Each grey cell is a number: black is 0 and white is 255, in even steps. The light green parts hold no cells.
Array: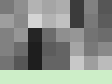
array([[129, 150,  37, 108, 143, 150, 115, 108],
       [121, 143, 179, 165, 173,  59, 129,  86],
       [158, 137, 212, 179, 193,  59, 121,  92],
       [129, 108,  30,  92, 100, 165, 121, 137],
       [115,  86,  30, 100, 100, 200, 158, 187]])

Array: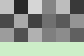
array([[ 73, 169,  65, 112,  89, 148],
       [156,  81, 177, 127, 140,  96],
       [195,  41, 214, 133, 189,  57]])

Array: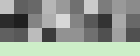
array([[195,  96, 104, 182, 153, 112, 203, 124, 153, 139],
       [ 96,  88, 188,  59, 146, 146, 112,  80, 161,  80],
       [ 43,  31, 132, 175, 216, 132,  88,  51, 169, 104]])

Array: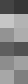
array([[198, 179],
       [147, 173],
       [141, 161],
       [167, 127],
       [ 94,  81],
       [ 68,  54]])

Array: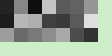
array([[ 29, 183, 175,  64,  58,  90, 222],
       [ 36, 134,  14, 197,  90,  98, 149],
       [157, 106, 121, 141, 169,  76,  50]])

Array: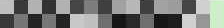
array([[ 57, 119,  36, 119,  36, 200, 192, 111,  23,  42, 111,  23,  29,
        208, 150],
       [192,  57, 178,  50, 178,  69, 125,  63, 162, 184,  63, 162, 156,
         69, 208]])

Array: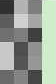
array([[ 92, 208, 166],
       [ 49, 179, 126],
       [105, 132,  69],
       [112, 126,  63],
       [200,  84, 151],
       [200,  77, 145]])
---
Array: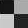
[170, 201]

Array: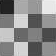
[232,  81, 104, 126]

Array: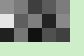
[124,  35,  17]

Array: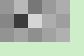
[173, 173, 143]

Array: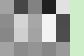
[225, 243, 163, 140]

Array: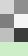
[142, 126]
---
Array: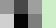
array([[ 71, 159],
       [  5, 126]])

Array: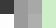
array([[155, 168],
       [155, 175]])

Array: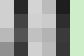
array([[ 40, 212],
       [ 68, 209]])

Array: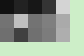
array([[ 34,  23],
       [191, 115]])

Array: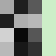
array([[ 31,  89],
       [175, 184]])

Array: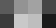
array([[147, 162],
       [201, 190]])

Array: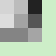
array([[188,  34],
       [163,  86]])

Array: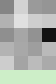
array([[210, 154],
       [224, 206]])

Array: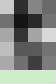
array([[ 46, 133],
       [ 20,  41]])
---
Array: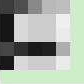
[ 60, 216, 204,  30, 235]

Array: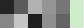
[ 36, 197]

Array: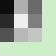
[ 13, 238, 197]

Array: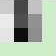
[204,  79, 141]

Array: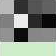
[185, 235, 134]

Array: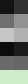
[ 19, 147]
